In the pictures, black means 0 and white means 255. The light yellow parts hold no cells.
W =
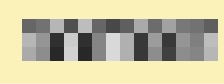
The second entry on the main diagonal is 149
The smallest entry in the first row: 72
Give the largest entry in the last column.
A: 189
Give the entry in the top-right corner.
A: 95
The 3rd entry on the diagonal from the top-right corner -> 141
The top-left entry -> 102
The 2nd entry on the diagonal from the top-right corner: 127
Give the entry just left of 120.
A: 162
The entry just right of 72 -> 95
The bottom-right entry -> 182
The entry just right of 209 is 40
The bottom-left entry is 170

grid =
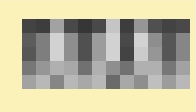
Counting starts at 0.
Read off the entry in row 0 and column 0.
67
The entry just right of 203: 150
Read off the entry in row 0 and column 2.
162
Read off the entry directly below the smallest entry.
80
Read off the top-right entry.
73
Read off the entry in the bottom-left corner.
162
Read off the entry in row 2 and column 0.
86
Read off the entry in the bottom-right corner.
184
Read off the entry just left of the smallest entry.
73
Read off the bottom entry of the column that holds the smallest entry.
168
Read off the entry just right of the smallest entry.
73
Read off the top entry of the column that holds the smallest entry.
54
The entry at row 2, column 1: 126
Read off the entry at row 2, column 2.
210
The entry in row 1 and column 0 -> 92
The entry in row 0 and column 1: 61

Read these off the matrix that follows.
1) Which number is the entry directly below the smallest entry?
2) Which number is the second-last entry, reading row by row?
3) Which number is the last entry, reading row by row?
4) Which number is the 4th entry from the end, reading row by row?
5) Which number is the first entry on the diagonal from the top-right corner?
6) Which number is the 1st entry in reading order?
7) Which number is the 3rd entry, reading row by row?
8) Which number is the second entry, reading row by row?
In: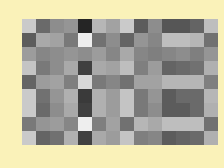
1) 238
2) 106
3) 176
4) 92
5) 190
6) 202
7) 141
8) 106

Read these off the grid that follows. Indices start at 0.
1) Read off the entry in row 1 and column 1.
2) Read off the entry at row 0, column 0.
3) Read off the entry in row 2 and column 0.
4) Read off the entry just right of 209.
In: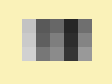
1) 95
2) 195
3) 209
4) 119

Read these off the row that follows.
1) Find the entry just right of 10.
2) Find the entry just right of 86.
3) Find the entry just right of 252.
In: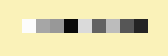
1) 218
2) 36
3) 166

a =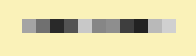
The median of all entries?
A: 134
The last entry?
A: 208
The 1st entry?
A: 164

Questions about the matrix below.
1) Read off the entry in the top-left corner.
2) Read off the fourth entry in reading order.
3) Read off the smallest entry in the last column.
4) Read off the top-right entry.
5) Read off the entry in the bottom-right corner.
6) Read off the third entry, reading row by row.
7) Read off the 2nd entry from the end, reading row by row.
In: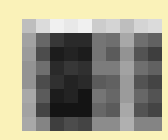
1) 190
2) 232
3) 62
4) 219
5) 132
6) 240
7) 132
